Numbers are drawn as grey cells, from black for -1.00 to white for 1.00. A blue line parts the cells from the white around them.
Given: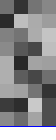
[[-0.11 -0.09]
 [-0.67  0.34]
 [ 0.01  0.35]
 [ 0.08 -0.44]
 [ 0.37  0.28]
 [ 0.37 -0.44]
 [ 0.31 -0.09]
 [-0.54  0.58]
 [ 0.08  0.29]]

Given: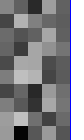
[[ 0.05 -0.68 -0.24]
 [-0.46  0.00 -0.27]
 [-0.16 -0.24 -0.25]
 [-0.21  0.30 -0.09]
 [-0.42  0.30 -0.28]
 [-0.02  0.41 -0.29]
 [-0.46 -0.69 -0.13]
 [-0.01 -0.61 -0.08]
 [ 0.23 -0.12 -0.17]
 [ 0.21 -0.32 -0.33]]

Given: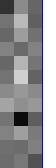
[[-0.61 -0.20]
 [-0.10 -0.25]
 [-0.19 -0.11]
 [ 0.02  0.02]
 [-0.19 -0.08]
 [-0.10 -0.22]
 [ 0.08  0.08]
 [ 0.29  0.19]
 [-0.09 -0.26]
 [ 0.02 -0.04]
 [-0.13  0.00]
 [-0.15 -0.36]]

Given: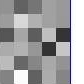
[[ 0.14 -0.08  0.20]
 [ 0.22  0.38  0.19]
 [-0.33 -0.27 -0.59]
 [ 0.33  0.18  0.55]
 [ 0.47  0.05  0.15]
 [ 0.03 -0.24  0.04]]

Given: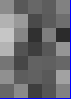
[[ 0.10 -0.19  0.01]
 [ 0.40 -0.42 -0.14]
 [ 0.55 -0.62 -0.66]
 [ 0.41 -0.51  0.17]
 [-0.08 -0.23 -0.19]
 [ 0.13 -0.24  0.27]
 [-0.19 -0.51  0.02]]

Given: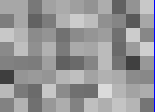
[[ 0.31 -0.06  0.34  0.15 -0.24  0.57]
 [-0.02 -0.23  0.40  0.48  0.04  0.31]
 [ 0.57  0.09 -0.11  0.17 -0.12  0.06]
 [ 0.08  0.13 -0.04  0.30 -0.17  0.62]
 [ 0.01 -0.03 -0.25  0.04 -0.10  0.19]
 [-0.51  0.21  0.42  0.28  0.34  0.07]
 [ 0.45 -0.16  0.09 -0.14  0.42  0.36]
 [ 0.02 -0.12  0.36  0.50  0.54 -0.08]]

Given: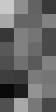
[[ 0.58 -0.23]
 [ 0.32 -0.21]
 [-0.57 -0.08]
 [-0.31 -0.17]
 [-0.39 -0.30]
 [-0.51 -0.04]
 [-0.93  0.15]
 [-0.37 -0.06]]

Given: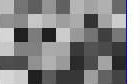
[[ 0.48 -0.26 -0.24  0.28 -0.18]
 [ 0.13  0.56  0.24 -0.60  0.60]
 [ 0.67 -0.03  0.59 -0.10 -0.06]
 [ 0.56  0.01  0.32 -0.35 -0.57]
 [-0.39  0.13  0.21 -0.40 -0.70]
 [ 0.68 -0.75 -0.57  0.23 -0.47]]
